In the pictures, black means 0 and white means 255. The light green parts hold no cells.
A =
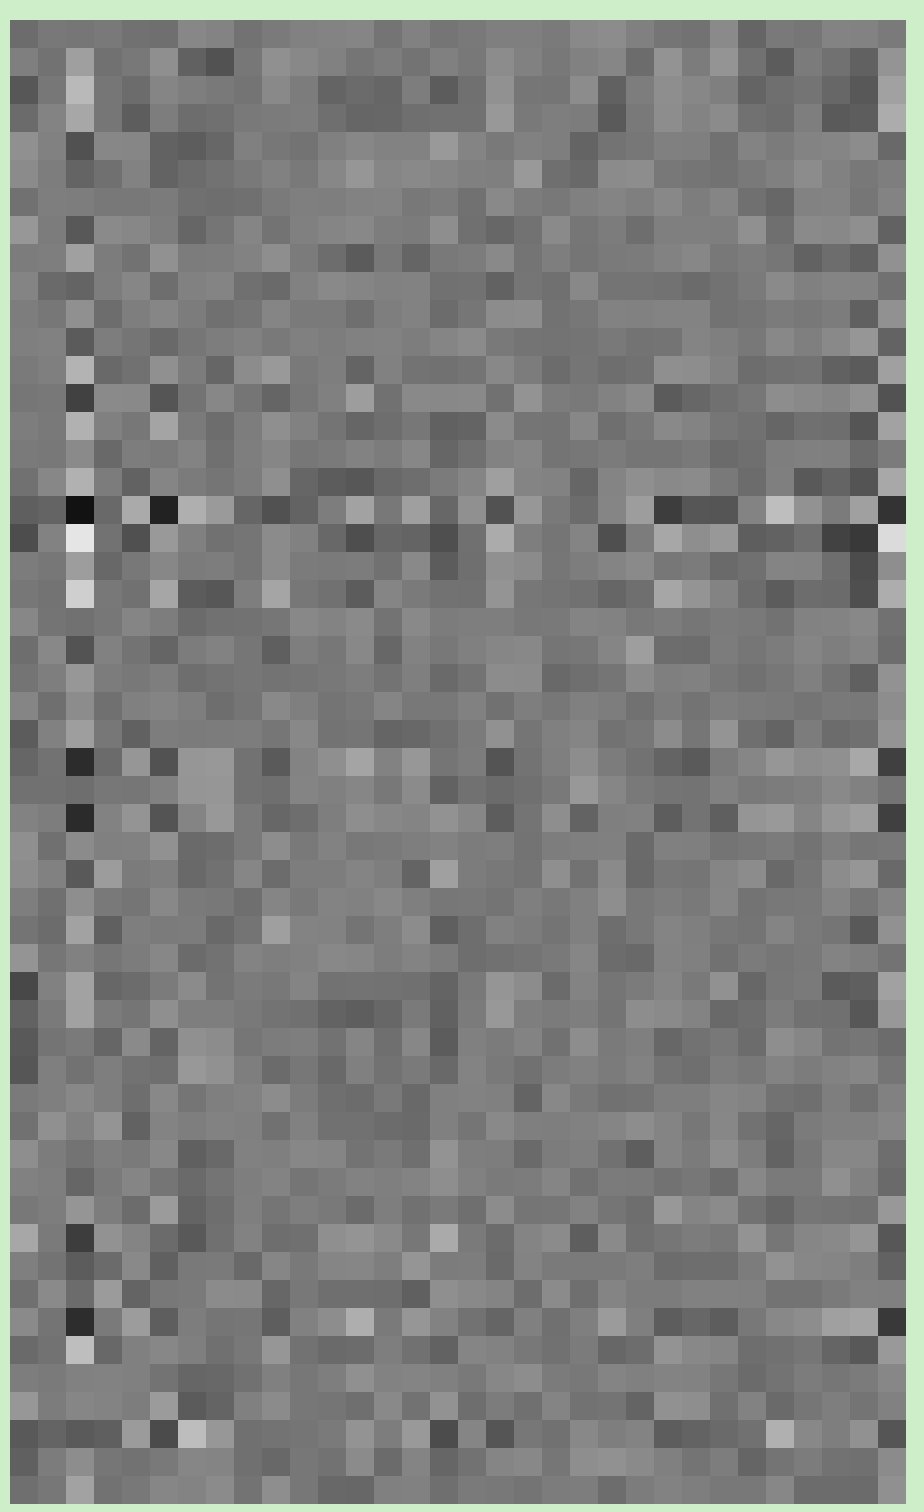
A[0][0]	108
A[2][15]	92
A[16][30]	84
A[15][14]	135
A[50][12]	147
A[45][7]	139
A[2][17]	145
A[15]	[122, 120, 138, 105, 125, 122, 131, 112, 126, 134, 119, 122, 130, 124, 135, 102, 112, 130, 134, 116, 119, 123, 117, 117, 121, 107, 111, 126, 128, 127, 107, 123]
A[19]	[124, 119, 157, 104, 120, 135, 123, 125, 117, 139, 123, 122, 124, 113, 137, 92, 111, 144, 139, 118, 125, 132, 138, 119, 123, 106, 112, 132, 131, 110, 76, 142]
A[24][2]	140
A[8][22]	123
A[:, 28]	[118, 123, 116, 126, 131, 140, 130, 138, 98, 128, 120, 127, 115, 137, 112, 128, 89, 146, 111, 131, 109, 130, 133, 128, 116, 124, 141, 127, 133, 115, 118, 121, 122, 121, 122, 113, 134, 124, 111, 123, 119, 122, 118, 134, 135, 115, 141, 118, 124, 118, 136, 124, 108]
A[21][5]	125
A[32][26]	116
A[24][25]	126
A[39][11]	113
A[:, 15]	[117, 128, 92, 113, 153, 133, 124, 142, 121, 113, 108, 133, 113, 136, 97, 102, 123, 103, 79, 92, 114, 124, 120, 106, 120, 112, 117, 98, 146, 130, 160, 119, 95, 124, 100, 97, 92, 105, 128, 128, 147, 142, 122, 170, 124, 143, 130, 98, 128, 146, 76, 102, 111]
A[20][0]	119
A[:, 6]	[135, 97, 126, 109, 93, 108, 112, 102, 124, 129, 124, 118, 124, 115, 122, 131, 123, 175, 128, 123, 92, 107, 124, 110, 126, 123, 150, 149, 132, 106, 105, 122, 124, 107, 139, 126, 144, 152, 117, 126, 96, 106, 100, 89, 121, 122, 125, 127, 102, 91, 189, 134, 131]
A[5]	[139, 125, 100, 112, 130, 99, 108, 114, 121, 129, 121, 135, 150, 134, 137, 133, 128, 127, 153, 111, 105, 139, 141, 120, 117, 114, 121, 128, 140, 129, 120, 126]
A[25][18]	117
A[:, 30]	[130, 97, 88, 93, 140, 120, 118, 143, 97, 131, 96, 150, 91, 145, 85, 107, 84, 160, 57, 76, 79, 136, 132, 96, 120, 112, 168, 129, 158, 118, 150, 118, 89, 126, 95, 87, 118, 134, 113, 128, 135, 129, 114, 149, 126, 129, 164, 88, 123, 116, 145, 112, 107]
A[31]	[126, 112, 142, 121, 117, 136, 122, 120, 111, 133, 121, 131, 129, 136, 127, 119, 120, 116, 127, 120, 128, 142, 120, 125, 121, 134, 115, 120, 121, 132, 118, 132]
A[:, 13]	[116, 124, 102, 103, 130, 134, 131, 125, 120, 129, 126, 130, 129, 113, 110, 124, 105, 120, 103, 113, 133, 115, 103, 115, 133, 101, 130, 120, 135, 122, 126, 136, 126, 125, 114, 103, 111, 114, 121, 108, 122, 127, 126, 138, 126, 110, 122, 126, 130, 137, 125, 107, 128]
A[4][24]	127
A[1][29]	113
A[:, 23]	[117, 147, 142, 141, 128, 120, 136, 127, 130, 114, 131, 116, 143, 91, 137, 117, 137, 61, 167, 119, 166, 124, 109, 127, 124, 140, 100, 116, 93, 128, 119, 125, 132, 131, 133, 138, 103, 115, 126, 132, 132, 114, 152, 118, 108, 124, 93, 147, 131, 145, 93, 128, 130]
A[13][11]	128
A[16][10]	102
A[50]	[89, 100, 90, 95, 155, 75, 189, 151, 112, 115, 117, 122, 147, 125, 153, 76, 133, 85, 119, 113, 136, 126, 131, 93, 99, 106, 113, 176, 136, 126, 145, 85]
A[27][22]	121
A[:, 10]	[129, 136, 124, 125, 115, 121, 127, 128, 123, 129, 122, 128, 121, 119, 129, 119, 102, 99, 129, 123, 119, 136, 126, 117, 127, 136, 131, 132, 110, 121, 125, 121, 131, 129, 132, 112, 126, 119, 124, 129, 135, 117, 126, 112, 121, 120, 129, 114, 119, 119, 117, 119, 119]
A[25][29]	108
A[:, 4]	[113, 120, 108, 93, 134, 130, 120, 135, 114, 134, 126, 117, 113, 137, 119, 125, 98, 170, 80, 120, 113, 133, 115, 120, 128, 97, 150, 118, 148, 129, 123, 117, 126, 124, 108, 117, 138, 114, 110, 98, 122, 133, 108, 132, 137, 100, 156, 128, 128, 125, 155, 114, 120]
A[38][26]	131
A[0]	[108, 120, 118, 121, 113, 111, 135, 131, 114, 122, 129, 131, 133, 116, 129, 117, 121, 127, 127, 122, 137, 140, 128, 117, 114, 138, 101, 121, 118, 131, 130, 122]
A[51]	[96, 124, 141, 118, 114, 121, 134, 132, 112, 104, 119, 114, 139, 107, 132, 102, 114, 133, 136, 118, 142, 145, 138, 128, 116, 125, 101, 116, 124, 114, 112, 139]

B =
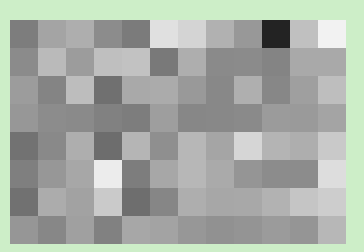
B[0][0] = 125
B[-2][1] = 172
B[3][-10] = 138
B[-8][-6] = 212
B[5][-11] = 151
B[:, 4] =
[123, 194, 169, 125, 181, 125, 110, 167]
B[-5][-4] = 138
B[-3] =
[127, 151, 167, 236, 125, 167, 183, 170, 149, 140, 140, 221]
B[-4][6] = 183
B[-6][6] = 153
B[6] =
[113, 172, 162, 202, 110, 134, 174, 167, 168, 178, 197, 205]
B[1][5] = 121
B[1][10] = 169
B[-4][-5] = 165
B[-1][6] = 151
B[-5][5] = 158
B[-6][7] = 136
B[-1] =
[150, 135, 160, 129, 167, 163, 151, 145, 148, 155, 149, 183]
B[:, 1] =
[164, 186, 132, 140, 137, 151, 172, 135]
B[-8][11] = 242
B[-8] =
[125, 164, 174, 140, 123, 224, 212, 177, 152, 35, 192, 242]
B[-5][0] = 151
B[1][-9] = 191

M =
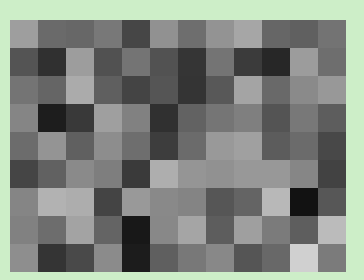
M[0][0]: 158
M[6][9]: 184
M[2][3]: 95
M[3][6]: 98
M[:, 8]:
[166, 59, 164, 127, 160, 152, 100, 159, 85]
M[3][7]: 117
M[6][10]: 18
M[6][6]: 132
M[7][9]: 123
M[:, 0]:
[158, 84, 116, 133, 108, 69, 133, 129, 142]
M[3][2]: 57
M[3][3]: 159
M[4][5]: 61
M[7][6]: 165
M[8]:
[142, 52, 73, 139, 28, 95, 120, 136, 85, 104, 208, 123]
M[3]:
[133, 29, 57, 159, 129, 48, 98, 117, 127, 84, 120, 93]
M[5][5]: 174
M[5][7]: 145
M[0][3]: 120
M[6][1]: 178
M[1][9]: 39
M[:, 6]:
[110, 53, 52, 98, 107, 149, 132, 165, 120]

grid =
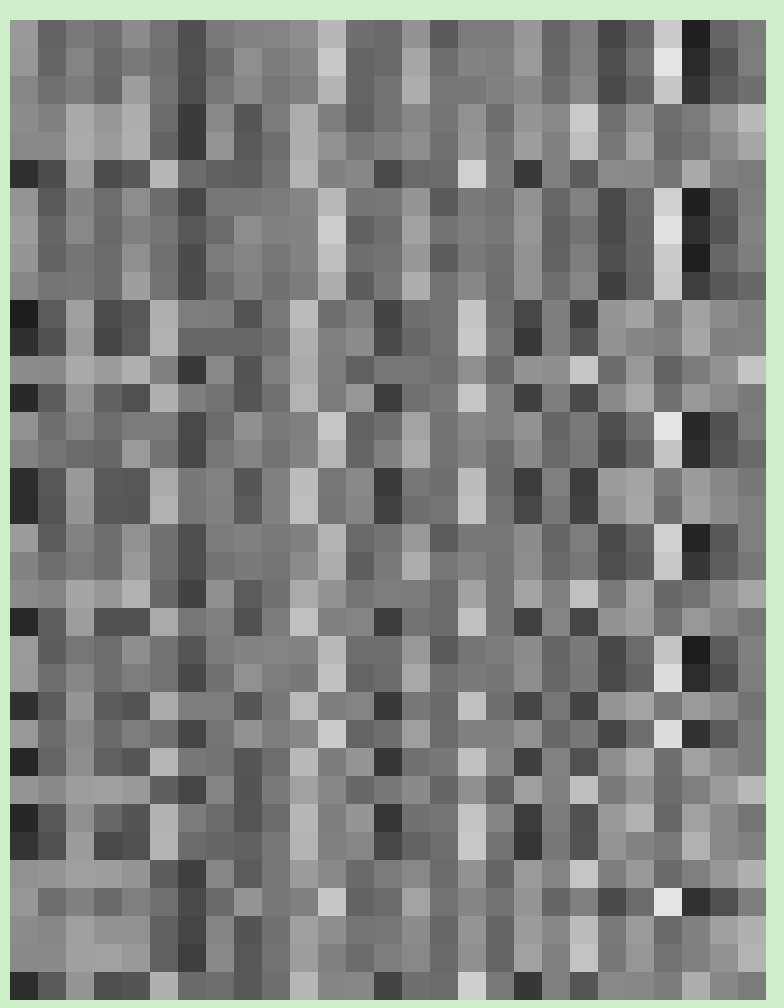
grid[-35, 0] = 153
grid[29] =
[52, 81, 156, 73, 80, 179, 107, 102, 97, 119, 180, 127, 134, 71, 99, 109, 200, 115, 54, 120, 83, 149, 131, 121, 177, 136, 128]
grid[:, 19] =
[101, 104, 111, 136, 128, 128, 103, 97, 98, 110, 126, 125, 142, 126, 101, 105, 127, 119, 100, 106, 127, 132, 101, 103, 118, 103, 130, 128, 124, 120, 132, 101, 135, 127, 127]
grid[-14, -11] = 192
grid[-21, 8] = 144
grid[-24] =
[48, 80, 152, 70, 91, 177, 103, 103, 103, 113, 176, 127, 140, 75, 103, 114, 200, 120, 56, 125, 85, 147, 133, 128, 167, 128, 130]
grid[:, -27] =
[153, 150, 134, 140, 136, 47, 148, 156, 149, 135, 29, 48, 139, 41, 146, 130, 46, 45, 155, 131, 139, 40, 154, 152, 48, 152, 38, 148, 39, 52, 145, 151, 139, 137, 45]
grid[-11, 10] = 186
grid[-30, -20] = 96
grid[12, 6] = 57
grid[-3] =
[139, 135, 159, 147, 146, 97, 69, 132, 84, 113, 160, 142, 116, 118, 140, 103, 148, 101, 155, 135, 187, 122, 155, 105, 129, 160, 176]
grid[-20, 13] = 129
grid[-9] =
[38, 101, 141, 96, 85, 182, 119, 115, 85, 109, 185, 124, 148, 55, 112, 120, 192, 133, 63, 130, 80, 142, 172, 111, 162, 137, 124]
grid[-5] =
[145, 148, 159, 158, 149, 93, 63, 134, 91, 118, 156, 136, 106, 123, 136, 107, 146, 101, 154, 132, 197, 126, 153, 106, 127, 151, 176]
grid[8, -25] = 117
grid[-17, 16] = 120
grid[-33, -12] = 118
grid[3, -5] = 145
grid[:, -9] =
[151, 154, 138, 149, 158, 57, 146, 150, 145, 145, 71, 56, 146, 64, 146, 137, 60, 71, 140, 141, 163, 65, 139, 141, 70, 146, 63, 159, 60, 54, 154, 148, 155, 161, 55]
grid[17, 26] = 127
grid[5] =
[47, 77, 155, 76, 88, 182, 108, 96, 94, 115, 179, 129, 135, 74, 105, 108, 208, 122, 57, 128, 92, 139, 138, 117, 169, 127, 123]
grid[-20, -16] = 181
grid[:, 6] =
[79, 81, 78, 59, 59, 108, 72, 87, 75, 76, 125, 103, 57, 126, 73, 72, 120, 118, 79, 79, 66, 118, 85, 72, 125, 70, 119, 69, 124, 107, 63, 74, 69, 62, 106]
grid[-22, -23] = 80
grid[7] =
[156, 102, 136, 106, 128, 117, 87, 107, 141, 129, 131, 204, 97, 110, 162, 115, 126, 119, 150, 97, 114, 73, 104, 225, 49, 86, 131]
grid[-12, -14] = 108
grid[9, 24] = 62
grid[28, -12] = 117
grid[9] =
[135, 116, 119, 108, 158, 115, 76, 111, 129, 113, 124, 174, 93, 120, 174, 114, 135, 109, 145, 110, 134, 64, 98, 198, 62, 88, 104]
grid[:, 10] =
[141, 133, 127, 172, 173, 179, 133, 131, 131, 124, 187, 176, 171, 179, 128, 131, 187, 190, 129, 139, 170, 192, 131, 120, 186, 135, 185, 161, 183, 180, 156, 128, 160, 157, 183]
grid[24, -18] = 120
